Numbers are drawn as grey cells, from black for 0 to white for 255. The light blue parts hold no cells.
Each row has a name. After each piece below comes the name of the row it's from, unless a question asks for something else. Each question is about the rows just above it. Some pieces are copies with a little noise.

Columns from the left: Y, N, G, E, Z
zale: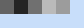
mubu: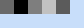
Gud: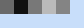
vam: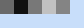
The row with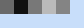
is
Gud
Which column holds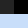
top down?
N
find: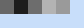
zale

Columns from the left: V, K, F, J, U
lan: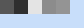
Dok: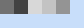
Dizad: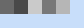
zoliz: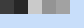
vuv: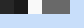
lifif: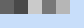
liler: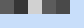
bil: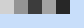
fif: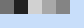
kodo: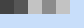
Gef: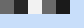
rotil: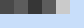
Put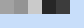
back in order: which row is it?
zoliz
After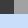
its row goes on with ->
[39]
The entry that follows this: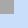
[132]
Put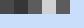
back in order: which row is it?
liler
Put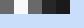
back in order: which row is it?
vuv

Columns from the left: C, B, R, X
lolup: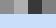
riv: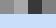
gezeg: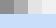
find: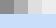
gezeg
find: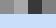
riv

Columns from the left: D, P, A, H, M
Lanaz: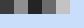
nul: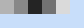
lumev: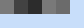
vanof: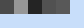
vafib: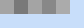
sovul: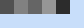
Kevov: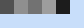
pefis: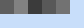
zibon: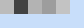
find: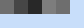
lumev
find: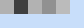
zibon
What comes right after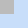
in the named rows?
[66]
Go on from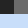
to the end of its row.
[195]

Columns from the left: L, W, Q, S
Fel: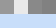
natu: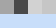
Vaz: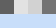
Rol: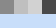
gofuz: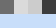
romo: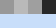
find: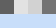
Vaz
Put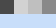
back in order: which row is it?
Rol
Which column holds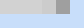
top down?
Q
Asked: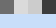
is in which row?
gofuz
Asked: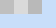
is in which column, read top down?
W

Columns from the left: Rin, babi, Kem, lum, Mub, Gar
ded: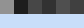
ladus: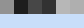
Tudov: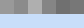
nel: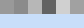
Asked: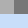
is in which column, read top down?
Gar
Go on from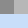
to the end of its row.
[ 99 208 161]

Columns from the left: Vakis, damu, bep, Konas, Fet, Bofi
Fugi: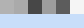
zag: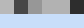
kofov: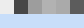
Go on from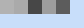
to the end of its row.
[245]
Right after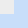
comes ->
[71]
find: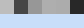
zag
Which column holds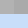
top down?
Fet
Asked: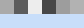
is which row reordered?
kofov
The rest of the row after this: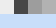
[170  92]

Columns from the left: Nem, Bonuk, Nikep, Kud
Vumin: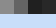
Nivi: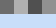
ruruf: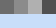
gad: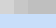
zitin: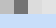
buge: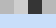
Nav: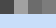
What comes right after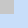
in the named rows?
[191]
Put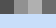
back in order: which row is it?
Nivi
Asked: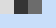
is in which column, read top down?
Nikep
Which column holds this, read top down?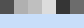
Nikep

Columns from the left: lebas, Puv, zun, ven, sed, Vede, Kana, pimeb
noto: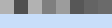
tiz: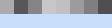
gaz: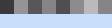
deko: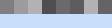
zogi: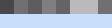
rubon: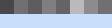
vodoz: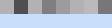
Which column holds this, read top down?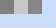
ven
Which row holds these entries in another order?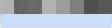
noto

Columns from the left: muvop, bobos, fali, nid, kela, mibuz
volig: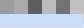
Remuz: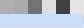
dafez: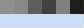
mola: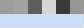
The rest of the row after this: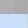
[114 222  65 228]
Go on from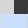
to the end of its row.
[150]
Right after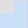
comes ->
[65]
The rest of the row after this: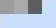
[188 114 194]

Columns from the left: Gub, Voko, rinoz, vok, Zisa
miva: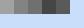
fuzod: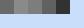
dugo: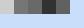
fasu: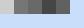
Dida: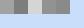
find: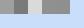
Dida
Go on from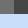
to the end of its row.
[90]
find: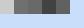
fasu
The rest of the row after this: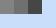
[90]
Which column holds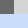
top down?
rinoz
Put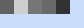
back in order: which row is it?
dugo
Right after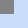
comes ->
[112]

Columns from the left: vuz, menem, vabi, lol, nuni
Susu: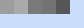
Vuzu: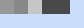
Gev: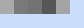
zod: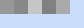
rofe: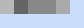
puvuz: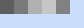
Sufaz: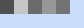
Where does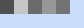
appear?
Sufaz
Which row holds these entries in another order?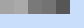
Gev

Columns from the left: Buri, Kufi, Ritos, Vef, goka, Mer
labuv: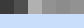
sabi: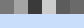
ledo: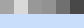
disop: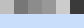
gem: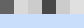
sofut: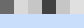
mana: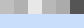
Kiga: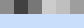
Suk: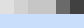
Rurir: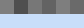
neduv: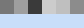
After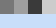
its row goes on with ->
[191 140]
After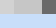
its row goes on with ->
[65]
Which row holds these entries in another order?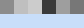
neduv
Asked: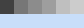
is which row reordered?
Kiga
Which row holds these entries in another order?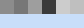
neduv
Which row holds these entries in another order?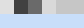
sofut

